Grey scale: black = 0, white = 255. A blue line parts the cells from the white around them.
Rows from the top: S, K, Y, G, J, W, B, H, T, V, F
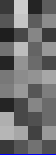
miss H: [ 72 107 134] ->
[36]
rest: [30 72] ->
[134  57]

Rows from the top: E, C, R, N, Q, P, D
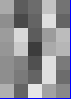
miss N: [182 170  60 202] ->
[150]
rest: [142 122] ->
[100 223 108]
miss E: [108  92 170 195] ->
[115]
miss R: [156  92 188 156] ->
[217]

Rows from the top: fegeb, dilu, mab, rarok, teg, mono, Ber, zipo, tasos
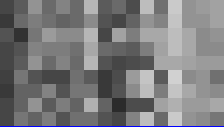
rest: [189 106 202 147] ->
[139 118]
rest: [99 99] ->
[131  83 118 118  57  83 139 189 125 196 168 147 139]
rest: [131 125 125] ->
[112 168 106  99  91 125 162 189 168 139 139]
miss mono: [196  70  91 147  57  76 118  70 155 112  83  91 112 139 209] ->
[64]
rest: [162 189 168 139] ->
[139]
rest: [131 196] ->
[147 147 162]

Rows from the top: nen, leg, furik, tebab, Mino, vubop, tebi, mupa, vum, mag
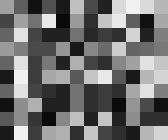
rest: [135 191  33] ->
[197  33 142  47  47]
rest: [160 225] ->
[197]
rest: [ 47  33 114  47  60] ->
[ 47 168 225 127]
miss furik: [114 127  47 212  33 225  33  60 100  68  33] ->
[39]
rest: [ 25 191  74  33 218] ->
[241 218 183]

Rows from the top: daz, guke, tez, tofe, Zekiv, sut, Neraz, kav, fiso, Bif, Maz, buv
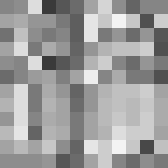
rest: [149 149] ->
[121  94 229 199 243 199  80 205]
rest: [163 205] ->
[133 107 141 121]
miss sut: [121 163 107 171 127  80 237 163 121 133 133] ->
[155]
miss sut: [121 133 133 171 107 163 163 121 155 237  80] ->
[127]
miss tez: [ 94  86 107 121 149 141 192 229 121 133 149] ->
[113]

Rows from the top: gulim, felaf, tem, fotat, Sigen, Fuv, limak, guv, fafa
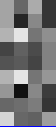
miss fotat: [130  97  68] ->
[75]
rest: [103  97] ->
[158]
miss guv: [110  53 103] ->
[124]
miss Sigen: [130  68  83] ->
[90]
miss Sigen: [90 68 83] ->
[130]

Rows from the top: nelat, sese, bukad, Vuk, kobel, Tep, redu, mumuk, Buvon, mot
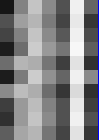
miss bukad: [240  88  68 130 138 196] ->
[75]
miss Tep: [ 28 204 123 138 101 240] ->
[145]
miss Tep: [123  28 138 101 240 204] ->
[145]
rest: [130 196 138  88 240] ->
[75]
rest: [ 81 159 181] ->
[123  68 232  54]
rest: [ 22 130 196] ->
[138  81 240 101]
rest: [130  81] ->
[232  62]

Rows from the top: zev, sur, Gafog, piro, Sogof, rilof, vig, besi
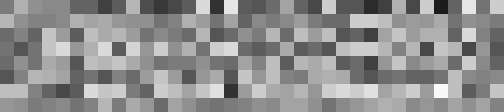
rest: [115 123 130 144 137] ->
[163 163 144 115 137 150 163 176 170 137 150 137 163 144 163 130]
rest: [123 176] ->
[144 137 137  99  99  64  92 182  78  56  72  92 218  50 230  92  85 107
 163  99  72 205  85  85  43  64 176  72 205  28  99 230 115 205]
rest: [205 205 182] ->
[130 182  72 197 182  72 150  85]
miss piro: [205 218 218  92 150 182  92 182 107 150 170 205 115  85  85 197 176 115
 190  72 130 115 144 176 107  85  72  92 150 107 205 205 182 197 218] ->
[212]
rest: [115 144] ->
[137 123]
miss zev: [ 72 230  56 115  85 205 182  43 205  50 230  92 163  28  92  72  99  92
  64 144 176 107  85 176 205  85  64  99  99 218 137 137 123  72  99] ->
[78]

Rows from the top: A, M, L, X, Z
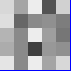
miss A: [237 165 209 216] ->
[83]
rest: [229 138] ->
[237 165 216]
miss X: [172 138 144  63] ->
[152]
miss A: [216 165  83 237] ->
[209]
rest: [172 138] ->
[ 63 152 144]
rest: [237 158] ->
[118]

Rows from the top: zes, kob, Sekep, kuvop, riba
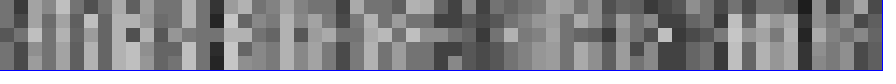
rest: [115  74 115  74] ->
[115 115  95  29 143  66 115 163  74]
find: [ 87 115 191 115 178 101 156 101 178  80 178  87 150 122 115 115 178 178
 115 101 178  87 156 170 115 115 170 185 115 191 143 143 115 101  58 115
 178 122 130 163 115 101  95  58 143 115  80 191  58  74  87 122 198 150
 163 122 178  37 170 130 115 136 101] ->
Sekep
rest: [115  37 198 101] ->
[136 122 178 136 163 122  74 122 178 115 156 115 115  66  66  87  74  87
 115 130 150 156 115 170 143  95 156 115 136  66  66 101 115  58 191 101
 178 150 170  52 143 122 143  74  95]
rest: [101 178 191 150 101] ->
[115 191 115  37 198 143 136 122 178 136 163 122  74 122 178 115 156 115
 115  66 136  87  74  87 115 130 150 156 115 170 143  95 156 115 136  66
  66 101 115  58 191 101 178 150 170  52 136 122 143  74  95]
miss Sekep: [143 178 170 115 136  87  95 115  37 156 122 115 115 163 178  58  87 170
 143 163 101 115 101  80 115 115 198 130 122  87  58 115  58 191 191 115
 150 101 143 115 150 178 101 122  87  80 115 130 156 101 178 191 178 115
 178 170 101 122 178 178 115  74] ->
[185]

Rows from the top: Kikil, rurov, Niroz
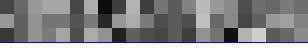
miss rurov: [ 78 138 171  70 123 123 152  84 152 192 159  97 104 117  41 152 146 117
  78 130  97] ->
[91]
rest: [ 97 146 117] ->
[117  84 123  41 152 171 123  78  91  78 192 104 138  70  97 152 159 130]
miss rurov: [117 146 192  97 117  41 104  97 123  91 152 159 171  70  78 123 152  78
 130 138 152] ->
[84]
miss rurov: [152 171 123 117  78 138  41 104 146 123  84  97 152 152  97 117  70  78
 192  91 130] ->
[159]
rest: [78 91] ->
[ 78 192 104 138  70  97 152 159 130]
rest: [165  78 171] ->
[146  33  97  78  70  91  62 146 117  17 179 206  91 104 138]

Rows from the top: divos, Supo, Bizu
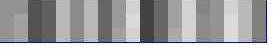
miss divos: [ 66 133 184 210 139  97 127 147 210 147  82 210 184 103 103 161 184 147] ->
[153]
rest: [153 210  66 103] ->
[161 210 133 147 210 184 127]

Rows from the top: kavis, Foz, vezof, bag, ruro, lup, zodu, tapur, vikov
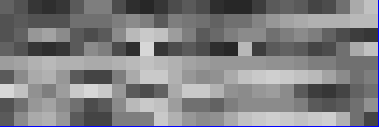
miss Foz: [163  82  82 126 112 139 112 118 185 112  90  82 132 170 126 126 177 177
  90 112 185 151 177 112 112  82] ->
[98]
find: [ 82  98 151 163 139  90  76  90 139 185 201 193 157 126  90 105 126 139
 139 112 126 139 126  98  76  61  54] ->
vezof
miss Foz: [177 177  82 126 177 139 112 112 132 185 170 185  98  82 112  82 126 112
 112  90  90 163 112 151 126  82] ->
[118]
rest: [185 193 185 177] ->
[163 157 151 151 151 151 145 145 139 126 126 112 112 112]
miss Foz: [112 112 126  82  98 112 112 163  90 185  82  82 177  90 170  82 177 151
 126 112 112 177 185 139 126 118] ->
[132]
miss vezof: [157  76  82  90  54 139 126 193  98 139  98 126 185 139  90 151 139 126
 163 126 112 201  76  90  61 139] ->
[105]

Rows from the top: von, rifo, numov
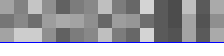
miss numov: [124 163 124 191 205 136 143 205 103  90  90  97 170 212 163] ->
[83]
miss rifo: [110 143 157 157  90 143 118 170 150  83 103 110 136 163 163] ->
[76]
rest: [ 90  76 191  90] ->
[170]
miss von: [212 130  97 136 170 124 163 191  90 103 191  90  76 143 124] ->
[197]

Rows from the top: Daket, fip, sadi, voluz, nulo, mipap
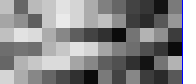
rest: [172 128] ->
[102  67  54  19 122]
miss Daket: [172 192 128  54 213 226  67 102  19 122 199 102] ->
[186]
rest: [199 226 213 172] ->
[128 102  67  54  19 122]
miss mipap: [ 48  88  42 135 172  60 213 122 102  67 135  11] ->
[74]

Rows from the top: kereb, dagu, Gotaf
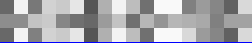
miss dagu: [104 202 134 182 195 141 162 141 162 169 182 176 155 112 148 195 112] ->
[128]
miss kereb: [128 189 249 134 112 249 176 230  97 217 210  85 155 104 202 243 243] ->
[120]

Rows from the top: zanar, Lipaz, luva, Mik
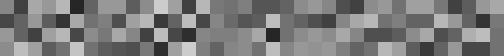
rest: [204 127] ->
[ 99 134 140 114 189 134 152 146 152 127  99 114 183 160  93  58  99 152
  71  71 114]
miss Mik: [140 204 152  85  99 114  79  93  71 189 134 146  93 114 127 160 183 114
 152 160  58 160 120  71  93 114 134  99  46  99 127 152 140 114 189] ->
[196]
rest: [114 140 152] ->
[140 168 134  79  79  93 140 168  79  99 175 189 114]
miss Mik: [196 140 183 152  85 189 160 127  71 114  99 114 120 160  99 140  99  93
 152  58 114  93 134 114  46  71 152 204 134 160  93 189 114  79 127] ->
[146]
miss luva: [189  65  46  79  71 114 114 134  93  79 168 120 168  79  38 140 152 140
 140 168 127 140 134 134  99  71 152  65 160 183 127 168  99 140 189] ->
[175]
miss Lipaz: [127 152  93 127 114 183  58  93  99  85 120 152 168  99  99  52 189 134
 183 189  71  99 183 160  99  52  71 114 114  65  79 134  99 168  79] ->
[106]

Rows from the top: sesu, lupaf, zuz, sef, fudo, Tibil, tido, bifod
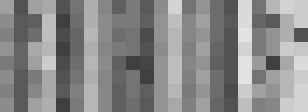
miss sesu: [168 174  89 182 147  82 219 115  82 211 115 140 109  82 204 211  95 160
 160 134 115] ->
[122]
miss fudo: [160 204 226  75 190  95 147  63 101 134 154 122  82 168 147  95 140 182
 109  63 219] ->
[69]
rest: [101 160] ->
[204  75 109 182 140  95  63  69 147 190 134 147  95  82 226 154  63 168
 219]
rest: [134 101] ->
[115  63 147 190 128 160 109  82 226 115 160 182 204]
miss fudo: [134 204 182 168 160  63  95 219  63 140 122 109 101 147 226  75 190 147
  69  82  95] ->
[154]

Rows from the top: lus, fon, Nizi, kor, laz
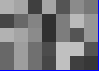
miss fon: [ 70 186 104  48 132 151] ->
[125]
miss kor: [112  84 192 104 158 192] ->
[76]
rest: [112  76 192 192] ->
[84]
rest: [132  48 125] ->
[186 151]

